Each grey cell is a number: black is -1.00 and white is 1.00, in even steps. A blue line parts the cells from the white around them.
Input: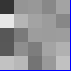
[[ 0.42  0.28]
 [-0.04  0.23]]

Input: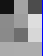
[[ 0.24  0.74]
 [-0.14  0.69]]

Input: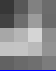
[[-0.14  0.22]
 [ 0.43  0.67]]

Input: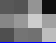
[[ 0.19  0.61]
 [-0.09 -0.11]]

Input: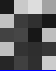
[[-0.53 -0.62]
 [-0.45 -0.82]]

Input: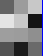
[[ 0.57 -0.84]
 [ 0.22  0.12]]

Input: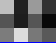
[[-0.77 -0.33]
 [ 0.73 -0.06]]
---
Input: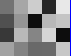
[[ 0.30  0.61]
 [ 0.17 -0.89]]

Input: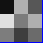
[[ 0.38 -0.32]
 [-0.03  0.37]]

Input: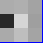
[[0.37 0.28]
 [0.67 0.25]]

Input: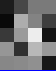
[[-0.44 -0.04]
 [ 0.36  0.03]]

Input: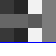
[[-0.70  0.90]
 [-0.20 -0.30]]

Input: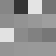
[[-0.59  0.79]
 [ 0.15  0.19]]

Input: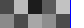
[[ 0.46 -0.78]
 [-0.41  0.31]]

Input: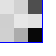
[[ 0.65 -0.39]
 [ 0.81  0.77]]
